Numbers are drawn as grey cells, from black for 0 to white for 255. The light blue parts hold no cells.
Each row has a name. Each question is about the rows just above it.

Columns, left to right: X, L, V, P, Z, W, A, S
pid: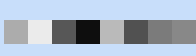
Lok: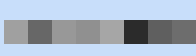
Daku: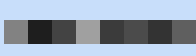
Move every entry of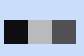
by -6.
[  8 180  75]
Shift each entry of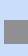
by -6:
[138]
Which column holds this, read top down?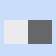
L

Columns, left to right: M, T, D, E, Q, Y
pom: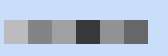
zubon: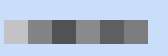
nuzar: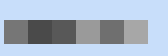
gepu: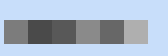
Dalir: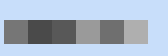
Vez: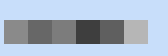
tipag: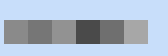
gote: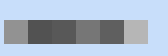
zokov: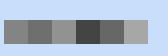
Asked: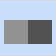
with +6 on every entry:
[152  88]
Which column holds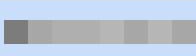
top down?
Y
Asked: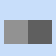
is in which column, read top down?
Q
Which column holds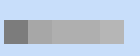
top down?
Y
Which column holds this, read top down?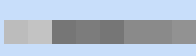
M
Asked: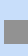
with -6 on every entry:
[140]
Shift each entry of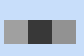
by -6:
[154  50 140]

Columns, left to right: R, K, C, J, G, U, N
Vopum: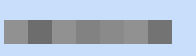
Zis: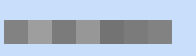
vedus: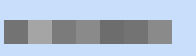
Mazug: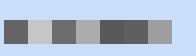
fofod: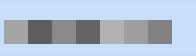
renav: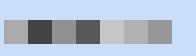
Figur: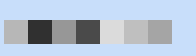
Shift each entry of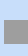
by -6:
[152]
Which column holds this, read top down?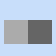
J
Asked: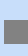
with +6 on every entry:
[136]
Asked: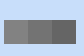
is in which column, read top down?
R
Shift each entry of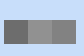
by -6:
[103 139 124]
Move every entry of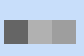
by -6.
[ 95 171 152]

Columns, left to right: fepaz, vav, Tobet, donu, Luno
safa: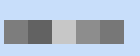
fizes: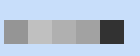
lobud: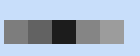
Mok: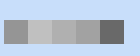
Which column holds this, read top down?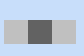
vav
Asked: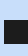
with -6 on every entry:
[22]
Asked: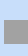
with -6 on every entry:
[156]
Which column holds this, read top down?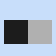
Tobet

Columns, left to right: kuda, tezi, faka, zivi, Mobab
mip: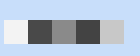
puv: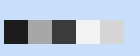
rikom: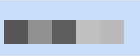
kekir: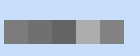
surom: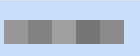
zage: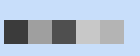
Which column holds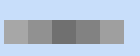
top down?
tezi
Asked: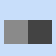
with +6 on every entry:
[144  73]
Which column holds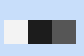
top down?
kuda
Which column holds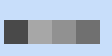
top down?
tezi

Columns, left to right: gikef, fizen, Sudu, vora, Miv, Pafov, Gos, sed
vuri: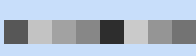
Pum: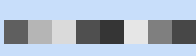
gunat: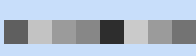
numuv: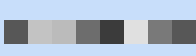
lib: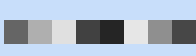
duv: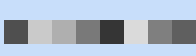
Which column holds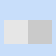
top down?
Pafov
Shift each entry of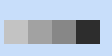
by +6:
[201 168 141  51]
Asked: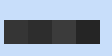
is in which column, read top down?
Miv
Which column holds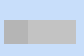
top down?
fizen
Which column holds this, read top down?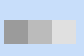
Sudu
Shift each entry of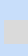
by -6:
[212]
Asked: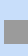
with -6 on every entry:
[149]

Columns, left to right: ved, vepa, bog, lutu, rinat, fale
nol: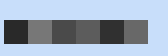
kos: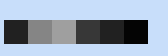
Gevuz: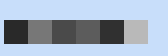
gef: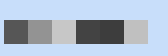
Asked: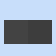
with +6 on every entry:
[73 67]
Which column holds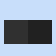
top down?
rinat
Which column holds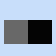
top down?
fale
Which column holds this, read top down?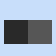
ved
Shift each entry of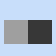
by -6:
[153  49]
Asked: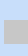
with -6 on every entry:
[193]

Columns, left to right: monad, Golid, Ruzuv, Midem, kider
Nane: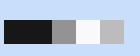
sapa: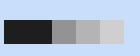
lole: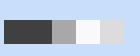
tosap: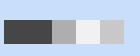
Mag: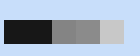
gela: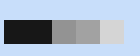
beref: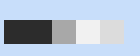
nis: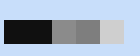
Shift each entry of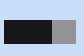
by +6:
[ 29  29 153]
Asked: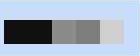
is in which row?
nis
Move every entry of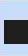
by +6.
[36]
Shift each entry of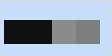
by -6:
[ 10  10 133 120]

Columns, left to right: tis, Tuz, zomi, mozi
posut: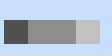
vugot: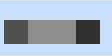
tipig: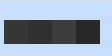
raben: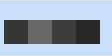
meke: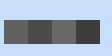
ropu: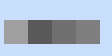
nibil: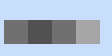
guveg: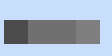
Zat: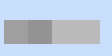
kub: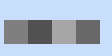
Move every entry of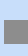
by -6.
[135]
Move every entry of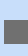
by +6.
[118]
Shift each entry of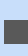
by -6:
[83]

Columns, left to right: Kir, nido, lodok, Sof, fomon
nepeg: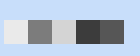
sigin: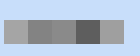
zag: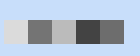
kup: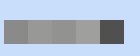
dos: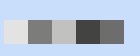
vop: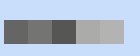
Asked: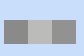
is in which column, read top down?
lodok
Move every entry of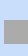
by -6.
[165]
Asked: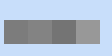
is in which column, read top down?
nido
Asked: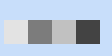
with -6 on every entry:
[221 118 187  61]
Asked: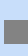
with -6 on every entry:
[125]

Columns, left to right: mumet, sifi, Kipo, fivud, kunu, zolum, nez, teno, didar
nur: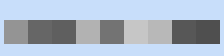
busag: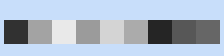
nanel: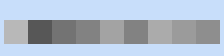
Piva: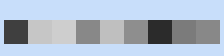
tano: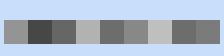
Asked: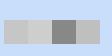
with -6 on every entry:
[192 200 130 185]
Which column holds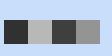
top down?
mumet
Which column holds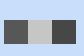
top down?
sifi
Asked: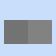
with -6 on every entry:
[109 124]
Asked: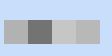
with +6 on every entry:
[184 121 204 190]

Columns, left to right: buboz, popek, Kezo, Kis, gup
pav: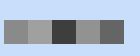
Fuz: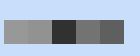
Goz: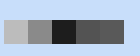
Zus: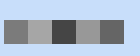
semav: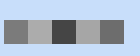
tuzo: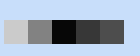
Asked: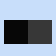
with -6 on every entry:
[ 1 49]
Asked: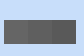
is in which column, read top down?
gup

